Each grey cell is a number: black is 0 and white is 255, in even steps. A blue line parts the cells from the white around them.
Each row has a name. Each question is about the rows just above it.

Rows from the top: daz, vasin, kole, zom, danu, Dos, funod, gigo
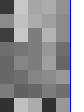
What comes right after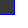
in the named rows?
[199]
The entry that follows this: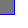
[125]
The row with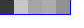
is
daz
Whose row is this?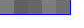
funod
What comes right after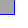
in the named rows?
[172]
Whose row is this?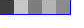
kole

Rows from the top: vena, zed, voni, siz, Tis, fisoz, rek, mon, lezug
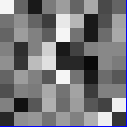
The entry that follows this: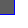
[245]
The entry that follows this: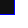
[87]
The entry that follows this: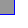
[115]

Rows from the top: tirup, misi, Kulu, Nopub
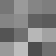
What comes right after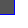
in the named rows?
[112]
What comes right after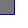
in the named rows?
[154]
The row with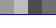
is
Nopub
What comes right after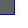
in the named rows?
[91]
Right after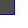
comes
[112]
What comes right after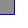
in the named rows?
[97]

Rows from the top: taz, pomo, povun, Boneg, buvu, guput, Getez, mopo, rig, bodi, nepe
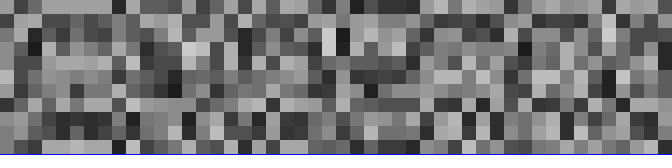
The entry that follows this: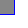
[28]
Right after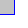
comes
[119]
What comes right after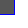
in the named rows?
[46]

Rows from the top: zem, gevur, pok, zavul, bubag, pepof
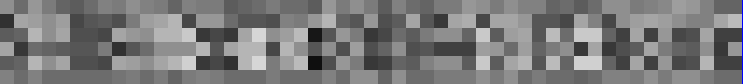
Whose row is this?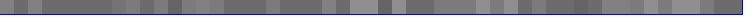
pepof
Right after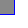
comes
[158]
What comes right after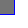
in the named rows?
[123]
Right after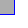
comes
[71]

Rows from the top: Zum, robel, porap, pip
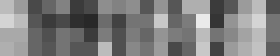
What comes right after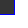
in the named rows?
[148]
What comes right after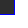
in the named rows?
[40]
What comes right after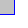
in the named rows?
[94]
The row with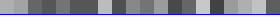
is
pip
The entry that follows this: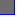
[66]
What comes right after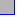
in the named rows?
[212]

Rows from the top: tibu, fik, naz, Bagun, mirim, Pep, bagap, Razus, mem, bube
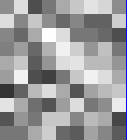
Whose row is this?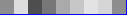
tibu
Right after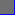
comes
[84]
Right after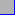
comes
[241]
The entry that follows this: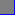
[157]
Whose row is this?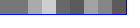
bube
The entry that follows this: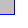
[119]
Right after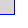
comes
[141]

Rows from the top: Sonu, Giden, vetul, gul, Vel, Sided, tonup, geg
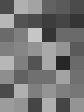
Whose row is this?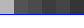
Giden
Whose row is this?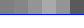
gul
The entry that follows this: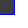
[69]
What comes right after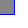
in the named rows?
[148]
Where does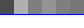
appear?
tonup

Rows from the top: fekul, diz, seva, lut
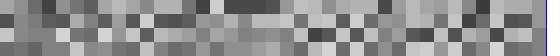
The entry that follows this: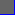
[129]
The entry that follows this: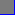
[93]

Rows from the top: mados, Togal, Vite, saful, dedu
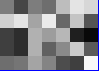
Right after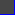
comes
[125]
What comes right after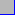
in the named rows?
[31]
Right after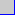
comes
[90]
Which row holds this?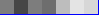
mados
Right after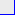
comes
[103]

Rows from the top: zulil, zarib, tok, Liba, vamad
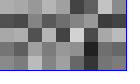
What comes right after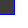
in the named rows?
[67]
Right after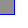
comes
[33]

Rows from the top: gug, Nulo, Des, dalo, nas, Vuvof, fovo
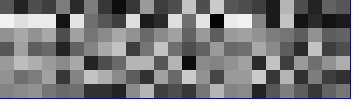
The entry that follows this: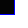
[234]
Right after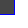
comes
[154]
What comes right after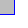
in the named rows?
[174]

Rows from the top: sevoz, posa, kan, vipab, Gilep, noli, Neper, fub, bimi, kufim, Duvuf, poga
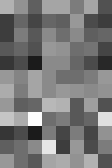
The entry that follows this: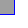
[81]
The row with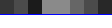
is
Gilep
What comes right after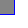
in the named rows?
[165]
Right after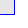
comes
[61]
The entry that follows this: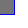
[69]

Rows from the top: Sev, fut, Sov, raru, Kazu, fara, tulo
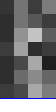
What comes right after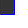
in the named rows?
[116]
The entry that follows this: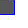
[60]

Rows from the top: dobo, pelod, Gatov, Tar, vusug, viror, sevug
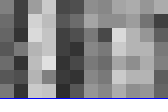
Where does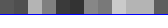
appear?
viror
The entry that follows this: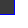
[51]
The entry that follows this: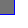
[64]

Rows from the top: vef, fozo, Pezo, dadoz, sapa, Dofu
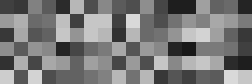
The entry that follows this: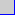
[85]
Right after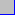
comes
[64]

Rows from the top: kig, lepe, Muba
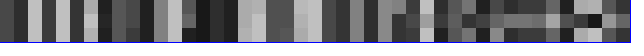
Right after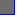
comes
[165]
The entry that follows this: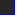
[86]
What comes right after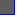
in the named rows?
[52]
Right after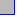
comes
[192]
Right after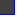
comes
[101]

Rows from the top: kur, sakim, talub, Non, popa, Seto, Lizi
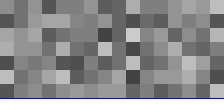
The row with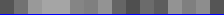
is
sakim
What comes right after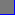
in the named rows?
[133]
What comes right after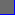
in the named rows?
[93]
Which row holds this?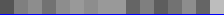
Lizi
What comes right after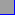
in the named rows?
[101]
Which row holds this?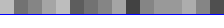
Seto

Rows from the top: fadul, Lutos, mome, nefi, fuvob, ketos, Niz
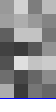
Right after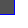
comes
[223]
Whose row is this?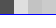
fuvob
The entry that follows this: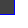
[58]

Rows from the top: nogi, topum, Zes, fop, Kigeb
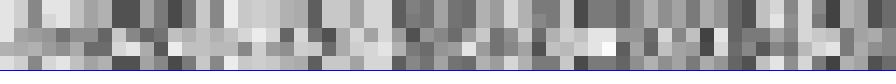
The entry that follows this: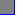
[115]
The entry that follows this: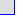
[206]

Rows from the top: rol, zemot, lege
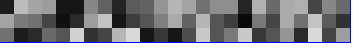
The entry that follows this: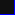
[42]
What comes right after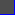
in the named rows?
[201]

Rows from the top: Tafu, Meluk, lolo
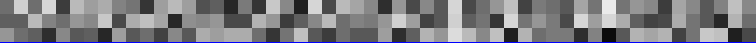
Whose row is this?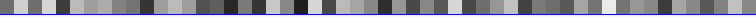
Tafu
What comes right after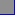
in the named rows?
[136]
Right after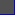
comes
[95]

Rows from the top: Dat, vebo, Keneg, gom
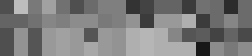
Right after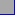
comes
[153]
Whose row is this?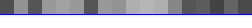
Keneg
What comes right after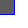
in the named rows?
[67]

